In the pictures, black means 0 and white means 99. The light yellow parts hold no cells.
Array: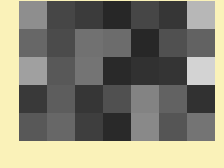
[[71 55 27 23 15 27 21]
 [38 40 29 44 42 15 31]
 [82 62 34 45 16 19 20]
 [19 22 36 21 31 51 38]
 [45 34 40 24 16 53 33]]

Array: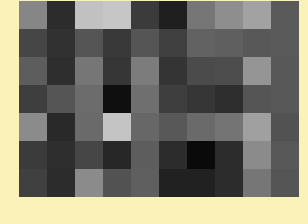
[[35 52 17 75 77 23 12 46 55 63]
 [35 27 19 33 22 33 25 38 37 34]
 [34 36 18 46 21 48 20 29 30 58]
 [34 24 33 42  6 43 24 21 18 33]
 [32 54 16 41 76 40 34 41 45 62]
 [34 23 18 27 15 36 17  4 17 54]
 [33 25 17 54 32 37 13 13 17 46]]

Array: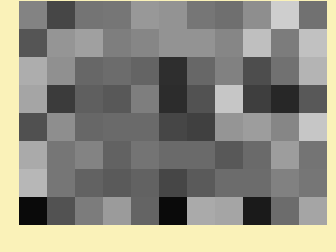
[[44 51 27 45 46 59 57 46 43 55 80]
 [75 33 58 62 49 52 57 57 52 74 48]
 [70 67 56 40 42 39 18 40 50 30 44]
 [34 64 23 37 34 49 17 32 77 24 15]
 [77 31 55 40 41 41 27 25 58 61 52]
 [45 66 46 51 38 45 41 41 34 41 61]
 [46 71 46 38 35 38 27 35 42 42 50]
 [64  4 32 48 60 39  4 66 64 10 42]]

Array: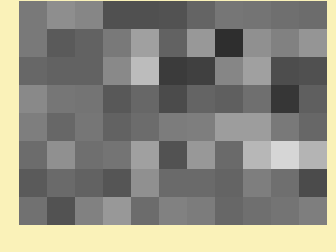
[[42 47 55 52 31 31 32 39 46 45 43]
 [58 47 35 38 47 62 38 59 18 56 50]
 [31 40 38 38 53 73 23 25 52 62 30]
 [37 53 46 45 34 40 29 39 37 43 21]
 [40 49 40 46 38 42 48 49 61 61 47]
 [70 42 56 43 45 62 32 59 41 71 83]
 [29 35 41 38 33 56 41 41 39 49 43]
 [49 44 32 50 59 42 50 48 40 43 45]]

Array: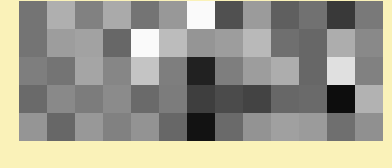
[[47 45 68 50 66 45 59 97 31 60 37 44 22]
 [53 45 61 63 40 97 73 58 61 72 43 40 67]
 [50 49 45 64 52 76 49 13 49 61 67 40 87]
 [69 41 53 48 54 41 48 24 29 26 40 41  5]
 [56 58 40 59 50 57 40  7 41 57 62 60 43]]

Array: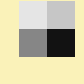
[[77 89]
 [ 7 52]]

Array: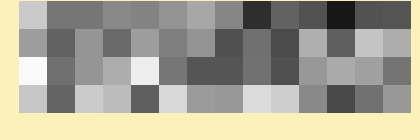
[[33 78 46 46 53 51 57 65 52 18 38 32  9 32]
 [67 61 38 58 41 61 49 57 31 43 29 68 37 76]
 [45 97 43 58 67 92 46 33 33 44 31 59 66 62]
 [59 77 39 79 73 37 84 60 59 85 80 53 28 44]]

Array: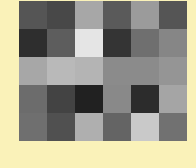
[[33 33 28 65 35 60]
 [52 18 36 89 20 43]
 [58 65 72 70 54 54]
 [64 42 26 13 53 17]
 [44 43 31 68 39 78]]

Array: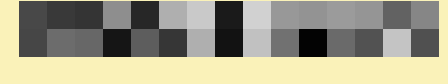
[[52 28 22 20 55 15 68 78 10 81 59 57 60 58 38]
 [31 27 42 40  8 36 21 68  7 75 44  1 41 32 76]]
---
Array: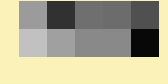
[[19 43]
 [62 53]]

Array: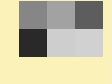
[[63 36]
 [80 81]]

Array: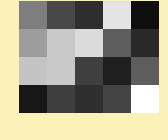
[[28 18]
 [78 85]]

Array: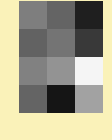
[[39 12]
 [45 22]]

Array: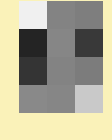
[[51 49]
 [52 22]]

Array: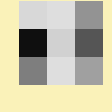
[[86 57]
 [81 33]]

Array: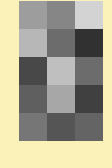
[[52 82]
 [42 19]]

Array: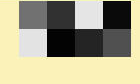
[[19 89]
 [ 1 14]]

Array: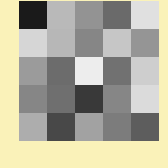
[[72 57]
 [71 52]]
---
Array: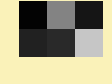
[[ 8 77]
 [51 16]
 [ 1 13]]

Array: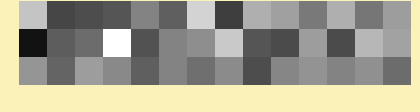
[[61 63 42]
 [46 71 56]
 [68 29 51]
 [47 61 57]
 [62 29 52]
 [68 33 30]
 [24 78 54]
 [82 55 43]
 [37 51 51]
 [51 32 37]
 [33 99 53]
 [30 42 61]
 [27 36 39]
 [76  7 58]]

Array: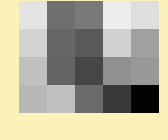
[[86 62 59  1]
 [92 81 56 22]
 [47 35 27 41]
 [43 40 39 75]
 [88 82 74 71]]

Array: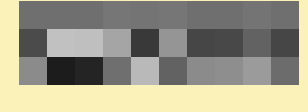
[[43 27 42]
 [45 38 60]
 [43 28 55]
 [43 27 54]
 [46 58 38]
 [45 22 72]
 [46 64 43]
 [43 74 14]
 [43 75 11]
 [43 29 54]]

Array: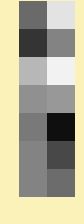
[[88 51 94 59  6 28 42]
 [41 20 71 56 47 51 51]]

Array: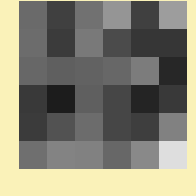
[[61 21 15 22 50 86]
 [25 21 48 14 24 53]
 [58 29 40 27 27 40]
 [44 47 38 37 42 50]
 [25 23 37 11 32 51]
 [41 42 40 22 23 43]]
